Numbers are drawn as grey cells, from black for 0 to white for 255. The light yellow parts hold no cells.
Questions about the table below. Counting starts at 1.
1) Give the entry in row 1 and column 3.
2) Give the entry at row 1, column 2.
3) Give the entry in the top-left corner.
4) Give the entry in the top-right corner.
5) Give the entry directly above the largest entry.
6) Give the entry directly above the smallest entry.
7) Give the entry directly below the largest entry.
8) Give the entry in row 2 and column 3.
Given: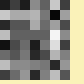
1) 28
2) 62
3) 28
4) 62
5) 159
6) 200
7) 221
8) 170

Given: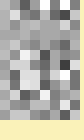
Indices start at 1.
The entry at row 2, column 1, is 179
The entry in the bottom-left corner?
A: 158
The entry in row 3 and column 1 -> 179
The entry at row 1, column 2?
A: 158
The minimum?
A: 62
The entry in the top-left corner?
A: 188
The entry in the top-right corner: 128
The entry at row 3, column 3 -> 179
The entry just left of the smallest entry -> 168
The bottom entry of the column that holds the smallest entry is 94
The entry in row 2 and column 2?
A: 222
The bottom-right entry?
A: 200
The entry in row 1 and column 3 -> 94
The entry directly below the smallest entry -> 254
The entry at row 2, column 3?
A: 137

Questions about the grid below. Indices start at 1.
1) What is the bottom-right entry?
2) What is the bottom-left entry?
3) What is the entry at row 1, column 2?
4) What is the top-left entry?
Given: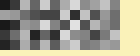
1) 152
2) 35
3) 57
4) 25

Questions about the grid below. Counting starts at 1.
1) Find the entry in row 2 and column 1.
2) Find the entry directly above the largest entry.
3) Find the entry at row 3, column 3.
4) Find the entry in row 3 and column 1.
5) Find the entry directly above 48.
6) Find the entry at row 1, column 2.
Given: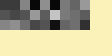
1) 83
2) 8
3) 111
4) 133
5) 92
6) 59

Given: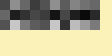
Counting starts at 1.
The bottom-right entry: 122
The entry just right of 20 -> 71
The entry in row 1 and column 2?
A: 143
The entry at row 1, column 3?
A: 103
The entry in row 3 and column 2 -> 199
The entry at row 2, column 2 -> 30
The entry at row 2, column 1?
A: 103
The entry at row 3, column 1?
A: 82
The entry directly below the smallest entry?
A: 155

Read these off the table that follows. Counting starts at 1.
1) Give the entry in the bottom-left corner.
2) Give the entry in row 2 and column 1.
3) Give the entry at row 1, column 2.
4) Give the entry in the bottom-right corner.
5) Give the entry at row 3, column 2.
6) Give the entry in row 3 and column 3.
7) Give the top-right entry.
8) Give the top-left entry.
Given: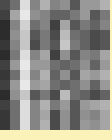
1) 55
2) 64
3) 111
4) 165
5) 132
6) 209
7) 177
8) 75

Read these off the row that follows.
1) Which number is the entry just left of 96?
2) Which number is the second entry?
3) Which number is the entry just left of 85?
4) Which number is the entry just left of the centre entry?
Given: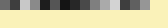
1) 62
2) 62
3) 29
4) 20

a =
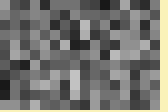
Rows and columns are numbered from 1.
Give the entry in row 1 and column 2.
84
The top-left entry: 155
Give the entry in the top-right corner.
124
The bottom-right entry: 144
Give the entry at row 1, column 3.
65
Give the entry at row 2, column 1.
133
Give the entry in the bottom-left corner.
144
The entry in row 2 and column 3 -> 114
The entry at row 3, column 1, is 75
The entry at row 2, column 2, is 103
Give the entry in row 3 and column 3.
65

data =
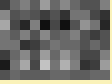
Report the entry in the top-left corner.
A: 61
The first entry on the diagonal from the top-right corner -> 127
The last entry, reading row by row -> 104
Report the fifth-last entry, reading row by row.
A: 104
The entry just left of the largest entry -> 71
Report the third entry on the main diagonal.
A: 38
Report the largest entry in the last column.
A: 156
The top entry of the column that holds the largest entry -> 156
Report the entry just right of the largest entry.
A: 116
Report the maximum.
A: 194
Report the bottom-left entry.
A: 82
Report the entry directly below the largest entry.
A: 93
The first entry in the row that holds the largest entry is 26
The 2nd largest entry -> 176
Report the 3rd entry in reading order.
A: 127
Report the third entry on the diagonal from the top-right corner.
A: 147
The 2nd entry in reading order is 104

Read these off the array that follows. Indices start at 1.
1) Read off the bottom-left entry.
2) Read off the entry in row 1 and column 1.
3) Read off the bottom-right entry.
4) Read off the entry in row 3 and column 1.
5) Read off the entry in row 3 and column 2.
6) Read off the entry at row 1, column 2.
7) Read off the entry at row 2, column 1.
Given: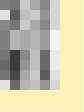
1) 225
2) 127
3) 214
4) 136
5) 117
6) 117
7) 225

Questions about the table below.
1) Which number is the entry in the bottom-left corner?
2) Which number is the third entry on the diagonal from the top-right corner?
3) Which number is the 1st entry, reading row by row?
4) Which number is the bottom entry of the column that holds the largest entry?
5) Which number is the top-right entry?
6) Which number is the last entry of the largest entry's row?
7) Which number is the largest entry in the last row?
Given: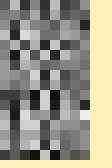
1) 61
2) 155
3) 91
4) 101
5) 143
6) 237
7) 198
